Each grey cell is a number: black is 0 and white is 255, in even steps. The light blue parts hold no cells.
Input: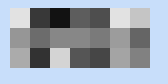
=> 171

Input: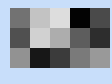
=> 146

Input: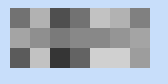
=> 91

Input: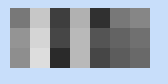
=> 142

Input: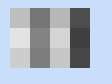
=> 205

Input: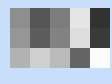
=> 178
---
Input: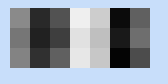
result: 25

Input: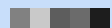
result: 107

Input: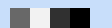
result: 104

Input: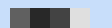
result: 96

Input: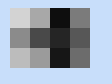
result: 37

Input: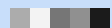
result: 144
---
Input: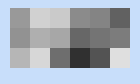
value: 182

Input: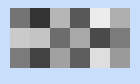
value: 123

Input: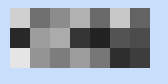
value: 229

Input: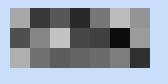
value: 175

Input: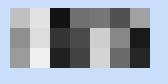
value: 155

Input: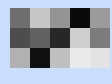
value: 177

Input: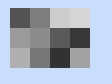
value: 176

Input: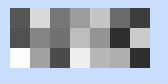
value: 252

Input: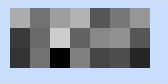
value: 51
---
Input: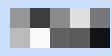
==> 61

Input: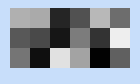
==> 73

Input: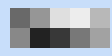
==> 150

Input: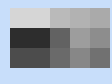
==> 45

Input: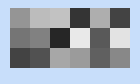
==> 129

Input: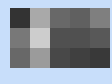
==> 205

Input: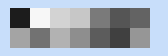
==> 247

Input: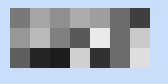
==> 186

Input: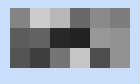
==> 98
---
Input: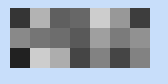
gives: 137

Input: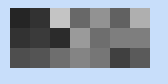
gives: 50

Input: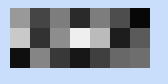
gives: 201

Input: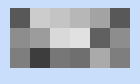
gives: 141

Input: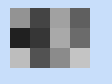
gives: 32

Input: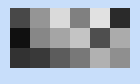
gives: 16

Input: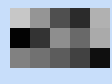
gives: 3
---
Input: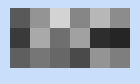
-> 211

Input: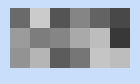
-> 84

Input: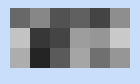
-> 82

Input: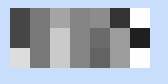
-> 164

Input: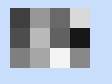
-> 105

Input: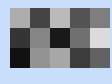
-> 186

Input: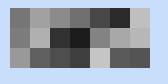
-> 139

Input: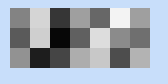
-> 54
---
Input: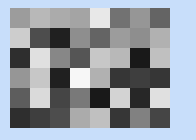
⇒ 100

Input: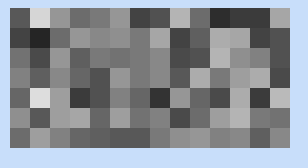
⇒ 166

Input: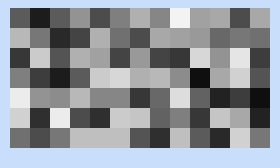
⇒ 168

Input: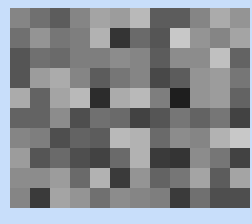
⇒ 148

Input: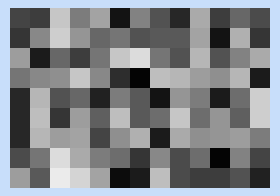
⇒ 75
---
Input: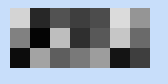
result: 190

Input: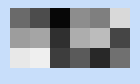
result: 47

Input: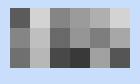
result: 105

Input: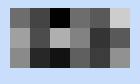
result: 175

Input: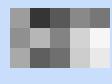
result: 131

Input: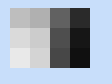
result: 78

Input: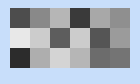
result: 93
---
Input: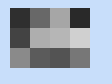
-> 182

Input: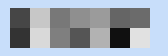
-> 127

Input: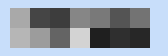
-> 100

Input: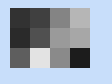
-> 154

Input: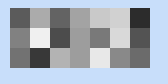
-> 76

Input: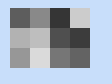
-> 79
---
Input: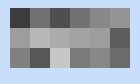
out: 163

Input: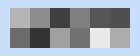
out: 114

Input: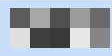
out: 57

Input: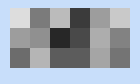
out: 73

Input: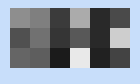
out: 88

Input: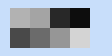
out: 107
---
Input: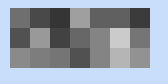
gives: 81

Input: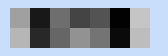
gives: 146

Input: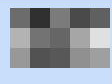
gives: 82

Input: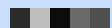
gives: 190

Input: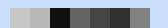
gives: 100

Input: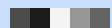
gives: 27

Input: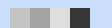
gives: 196

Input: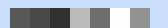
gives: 187

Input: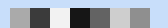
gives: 22
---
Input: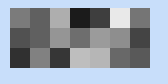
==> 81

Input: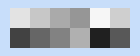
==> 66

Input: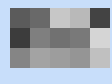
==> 60

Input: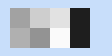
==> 176

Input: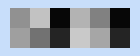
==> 159

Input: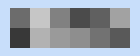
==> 56
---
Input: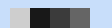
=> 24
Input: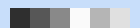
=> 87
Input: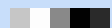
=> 253
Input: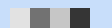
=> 114
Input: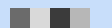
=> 217
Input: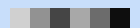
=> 146
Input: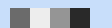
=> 237
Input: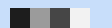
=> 155
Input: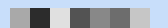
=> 44
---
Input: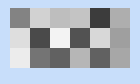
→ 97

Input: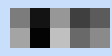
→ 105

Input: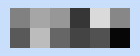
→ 81

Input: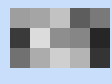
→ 180

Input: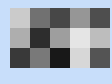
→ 215

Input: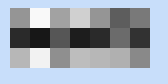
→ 176

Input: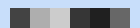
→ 32

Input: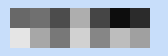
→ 189
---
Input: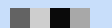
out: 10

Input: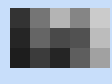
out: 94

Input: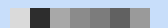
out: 97

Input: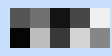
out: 212

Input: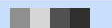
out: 81

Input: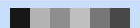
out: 119

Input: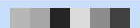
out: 141

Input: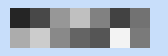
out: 243

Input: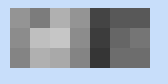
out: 109

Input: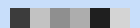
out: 31
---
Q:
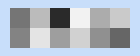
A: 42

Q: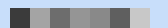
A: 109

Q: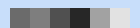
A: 80

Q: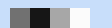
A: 167

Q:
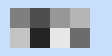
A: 151

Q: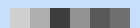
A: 61

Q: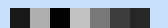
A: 3

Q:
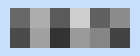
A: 90

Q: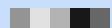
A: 179

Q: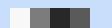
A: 40
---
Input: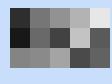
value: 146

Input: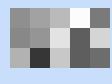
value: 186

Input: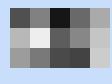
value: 22

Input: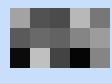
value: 75

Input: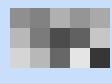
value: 176

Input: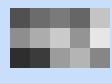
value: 122

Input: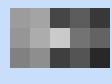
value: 70
